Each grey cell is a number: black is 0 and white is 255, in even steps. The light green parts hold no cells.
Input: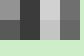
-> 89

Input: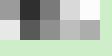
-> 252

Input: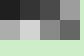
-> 173

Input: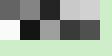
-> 209

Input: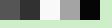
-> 5

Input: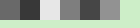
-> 70
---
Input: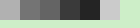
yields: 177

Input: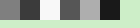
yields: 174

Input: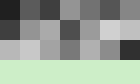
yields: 200

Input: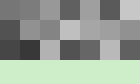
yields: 191

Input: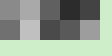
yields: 169

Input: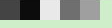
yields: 159

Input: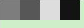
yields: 125

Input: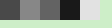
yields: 135
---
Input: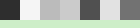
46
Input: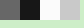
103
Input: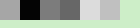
166
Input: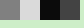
128
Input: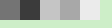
116
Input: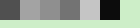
80
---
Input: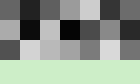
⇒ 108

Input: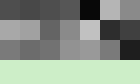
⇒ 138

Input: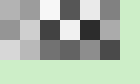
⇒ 129

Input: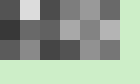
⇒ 105

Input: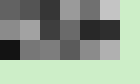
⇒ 196

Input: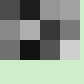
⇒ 162

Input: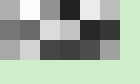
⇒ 188

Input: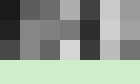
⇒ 155
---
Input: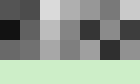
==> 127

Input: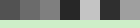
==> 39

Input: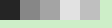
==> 135

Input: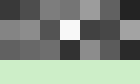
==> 50

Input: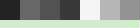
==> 56

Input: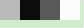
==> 186

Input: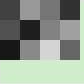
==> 23

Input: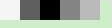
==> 95

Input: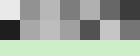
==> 160

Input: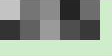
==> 97
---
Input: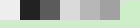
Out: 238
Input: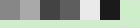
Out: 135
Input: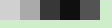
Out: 208
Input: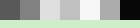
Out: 89
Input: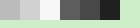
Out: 187
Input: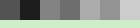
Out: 83
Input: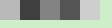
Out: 185
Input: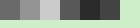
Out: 106
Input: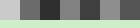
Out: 202
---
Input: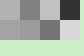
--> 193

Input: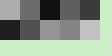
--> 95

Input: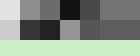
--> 116

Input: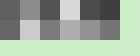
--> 76

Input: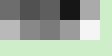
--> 22

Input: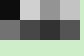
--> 148

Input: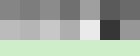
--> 90

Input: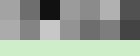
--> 177

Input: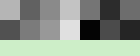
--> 44

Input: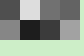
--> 113
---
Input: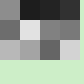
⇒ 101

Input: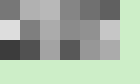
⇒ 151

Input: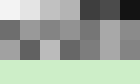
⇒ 168

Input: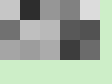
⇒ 61

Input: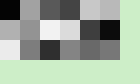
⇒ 105

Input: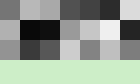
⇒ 191

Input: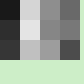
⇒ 157

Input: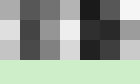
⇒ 62
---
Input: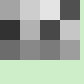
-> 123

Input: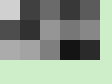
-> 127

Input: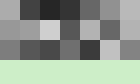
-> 73

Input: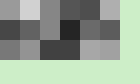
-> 65

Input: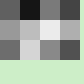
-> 137

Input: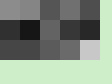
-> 91

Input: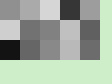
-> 137

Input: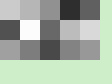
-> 73

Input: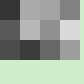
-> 103

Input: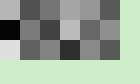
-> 131
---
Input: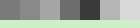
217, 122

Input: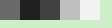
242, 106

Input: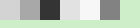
130, 211

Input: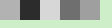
159, 178

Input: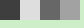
162, 62

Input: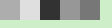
119, 173

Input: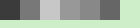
102, 59

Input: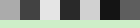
94, 171

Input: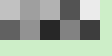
235, 97
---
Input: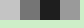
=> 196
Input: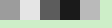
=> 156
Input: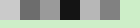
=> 202
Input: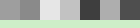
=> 158
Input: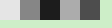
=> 229
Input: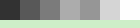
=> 50
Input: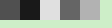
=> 80
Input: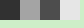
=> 49
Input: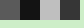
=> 90
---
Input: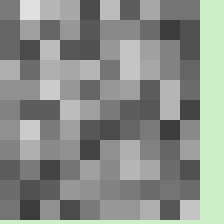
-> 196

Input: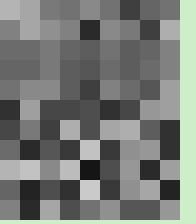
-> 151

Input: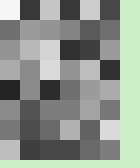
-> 125

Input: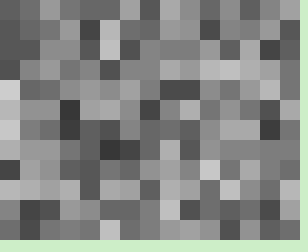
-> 110

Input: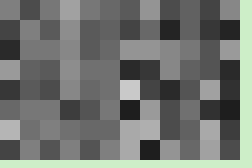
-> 76

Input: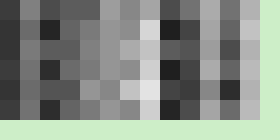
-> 186

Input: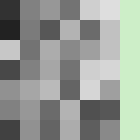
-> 137

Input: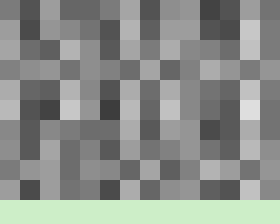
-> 136
